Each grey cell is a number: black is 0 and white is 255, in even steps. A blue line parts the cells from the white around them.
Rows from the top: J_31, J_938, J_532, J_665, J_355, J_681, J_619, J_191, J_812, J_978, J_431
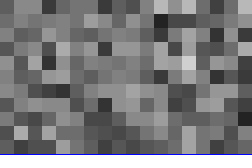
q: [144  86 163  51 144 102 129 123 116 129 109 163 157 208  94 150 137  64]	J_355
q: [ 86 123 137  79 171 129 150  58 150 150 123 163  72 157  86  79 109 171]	J_665
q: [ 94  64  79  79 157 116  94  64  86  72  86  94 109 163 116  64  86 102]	J_431

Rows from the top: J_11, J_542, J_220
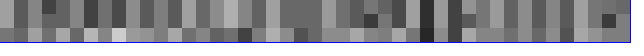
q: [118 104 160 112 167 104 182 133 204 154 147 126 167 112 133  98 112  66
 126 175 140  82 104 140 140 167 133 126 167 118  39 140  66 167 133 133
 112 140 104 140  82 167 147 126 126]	J_220
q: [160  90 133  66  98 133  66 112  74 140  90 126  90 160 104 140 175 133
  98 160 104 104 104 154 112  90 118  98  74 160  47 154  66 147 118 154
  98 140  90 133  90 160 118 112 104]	J_11

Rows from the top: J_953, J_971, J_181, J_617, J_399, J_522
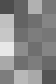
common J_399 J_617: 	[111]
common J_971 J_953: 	[99]
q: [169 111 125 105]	J_399

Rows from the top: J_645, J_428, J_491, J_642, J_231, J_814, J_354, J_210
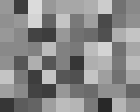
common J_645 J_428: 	[152]
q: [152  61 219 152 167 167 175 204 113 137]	J_645
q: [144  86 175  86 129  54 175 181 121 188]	J_231

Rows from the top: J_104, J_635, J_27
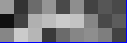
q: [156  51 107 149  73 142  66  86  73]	J_104
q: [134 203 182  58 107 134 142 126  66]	J_27

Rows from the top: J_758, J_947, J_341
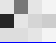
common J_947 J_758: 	[229]
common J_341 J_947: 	[229]
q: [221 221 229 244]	J_341

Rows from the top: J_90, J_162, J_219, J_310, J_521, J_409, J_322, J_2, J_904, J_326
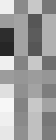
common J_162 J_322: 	[163]
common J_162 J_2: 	[163]

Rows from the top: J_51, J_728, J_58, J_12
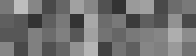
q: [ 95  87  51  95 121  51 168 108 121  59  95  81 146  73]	J_728
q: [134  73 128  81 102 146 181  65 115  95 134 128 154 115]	J_12

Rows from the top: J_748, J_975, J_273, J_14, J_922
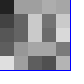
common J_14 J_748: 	[166]
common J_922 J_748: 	[159]
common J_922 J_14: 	[94]
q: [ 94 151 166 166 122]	J_14
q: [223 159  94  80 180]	J_922

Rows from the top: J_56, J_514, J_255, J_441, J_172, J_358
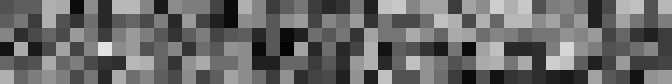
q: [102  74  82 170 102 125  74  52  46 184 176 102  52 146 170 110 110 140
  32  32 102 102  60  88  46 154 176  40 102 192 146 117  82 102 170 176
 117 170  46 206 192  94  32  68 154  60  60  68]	J_172
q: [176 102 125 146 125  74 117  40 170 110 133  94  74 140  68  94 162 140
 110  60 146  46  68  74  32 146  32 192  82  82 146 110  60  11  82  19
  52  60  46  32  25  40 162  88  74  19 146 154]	J_358
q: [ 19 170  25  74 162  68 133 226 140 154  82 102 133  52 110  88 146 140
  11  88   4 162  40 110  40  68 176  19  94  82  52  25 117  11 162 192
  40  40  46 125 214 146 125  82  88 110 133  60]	J_441

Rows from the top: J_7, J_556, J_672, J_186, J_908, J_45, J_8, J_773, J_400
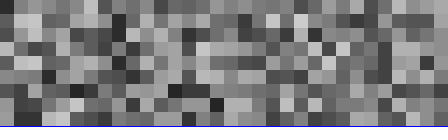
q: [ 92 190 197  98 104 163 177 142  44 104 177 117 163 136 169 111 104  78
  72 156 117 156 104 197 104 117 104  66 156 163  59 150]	J_908
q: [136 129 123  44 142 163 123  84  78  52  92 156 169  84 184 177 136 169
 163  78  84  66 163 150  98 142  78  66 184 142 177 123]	J_45
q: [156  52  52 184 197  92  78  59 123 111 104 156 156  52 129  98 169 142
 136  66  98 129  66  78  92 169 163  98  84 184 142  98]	J_400
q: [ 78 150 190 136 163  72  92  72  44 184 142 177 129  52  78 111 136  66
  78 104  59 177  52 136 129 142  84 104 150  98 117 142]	J_672

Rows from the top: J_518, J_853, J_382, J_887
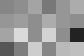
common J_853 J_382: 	[142]
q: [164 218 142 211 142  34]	J_382
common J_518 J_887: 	[134]
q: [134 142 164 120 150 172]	J_518

